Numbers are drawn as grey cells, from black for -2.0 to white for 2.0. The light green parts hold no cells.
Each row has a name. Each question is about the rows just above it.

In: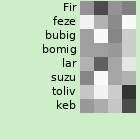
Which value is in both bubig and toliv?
[1.2]
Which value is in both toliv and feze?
[1.8]
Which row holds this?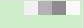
feze
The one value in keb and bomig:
[0.4]
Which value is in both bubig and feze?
[1.9]
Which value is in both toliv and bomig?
[1.2]
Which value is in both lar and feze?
[0.8]

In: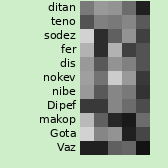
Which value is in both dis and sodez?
[0.3]
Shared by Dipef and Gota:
[0.1]
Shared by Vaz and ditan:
[-1.5]
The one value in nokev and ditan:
[0.4]
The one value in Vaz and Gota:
[-1.5]
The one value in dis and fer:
[-0.7]

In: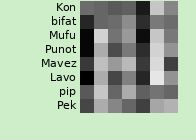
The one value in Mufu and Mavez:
[0.4]
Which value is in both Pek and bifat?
[-0.4]
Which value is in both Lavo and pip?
[0.7]
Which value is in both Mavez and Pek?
[-1.0]
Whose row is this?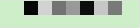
Mufu
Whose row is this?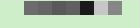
Kon
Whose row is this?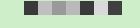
Mavez

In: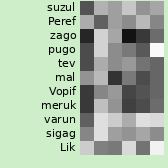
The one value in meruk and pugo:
[-0.8]
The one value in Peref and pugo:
[0.2]
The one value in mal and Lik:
[-0.1]
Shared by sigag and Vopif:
[0.1]
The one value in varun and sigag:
[1.5]
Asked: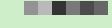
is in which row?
mal

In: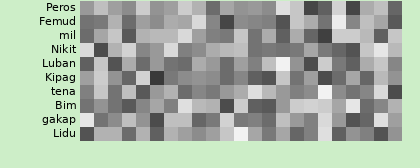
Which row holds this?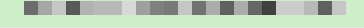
mil
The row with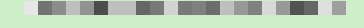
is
gakap

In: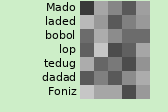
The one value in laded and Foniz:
[0.4]
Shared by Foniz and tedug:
[-0.8]
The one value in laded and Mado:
[-0.6]
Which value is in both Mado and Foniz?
[0.6]
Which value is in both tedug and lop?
[-0.8]
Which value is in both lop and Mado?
[0.6]

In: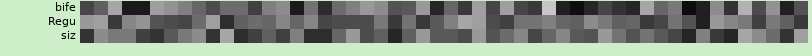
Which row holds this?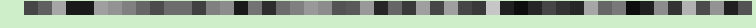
bife
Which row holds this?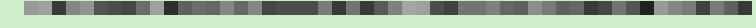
Regu
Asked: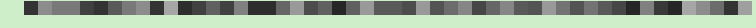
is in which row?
siz

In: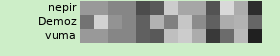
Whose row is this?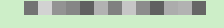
Demoz
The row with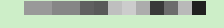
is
vuma

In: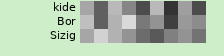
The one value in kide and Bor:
[-0.5]
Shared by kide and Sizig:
[0.6]

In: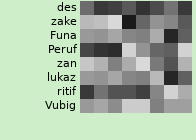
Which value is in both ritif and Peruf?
[1.3]
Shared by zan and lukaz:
[0.0]
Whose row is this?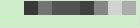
ritif
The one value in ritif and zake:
[0.1]
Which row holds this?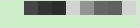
Peruf

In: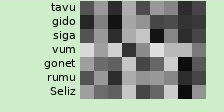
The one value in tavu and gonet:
[-0.9]
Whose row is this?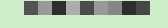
tavu

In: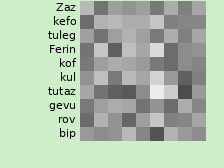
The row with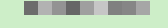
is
rov
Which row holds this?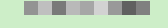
kul
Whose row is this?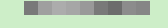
kof
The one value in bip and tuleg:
[0.8]
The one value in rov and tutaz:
[0.6]

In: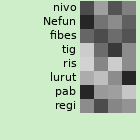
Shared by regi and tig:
[0.2]
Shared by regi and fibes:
[-0.8]
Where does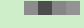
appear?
regi
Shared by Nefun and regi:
[0.2]
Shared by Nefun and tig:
[0.2]
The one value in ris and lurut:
[0.2]
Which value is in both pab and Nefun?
[-1.4]

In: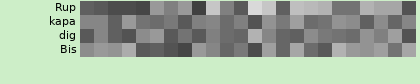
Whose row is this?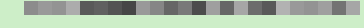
Bis
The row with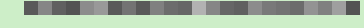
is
dig

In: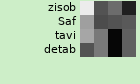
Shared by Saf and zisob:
[-0.7]
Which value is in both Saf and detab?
[-0.7]
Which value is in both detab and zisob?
[-0.7]
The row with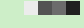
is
zisob

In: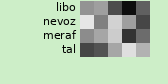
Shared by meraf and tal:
[0.6]
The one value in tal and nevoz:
[-0.9]

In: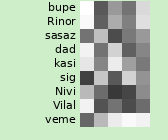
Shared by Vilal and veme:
[1.8]
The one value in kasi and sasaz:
[-0.1]
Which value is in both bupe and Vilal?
[-0.2]

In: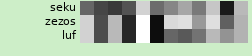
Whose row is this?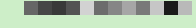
seku

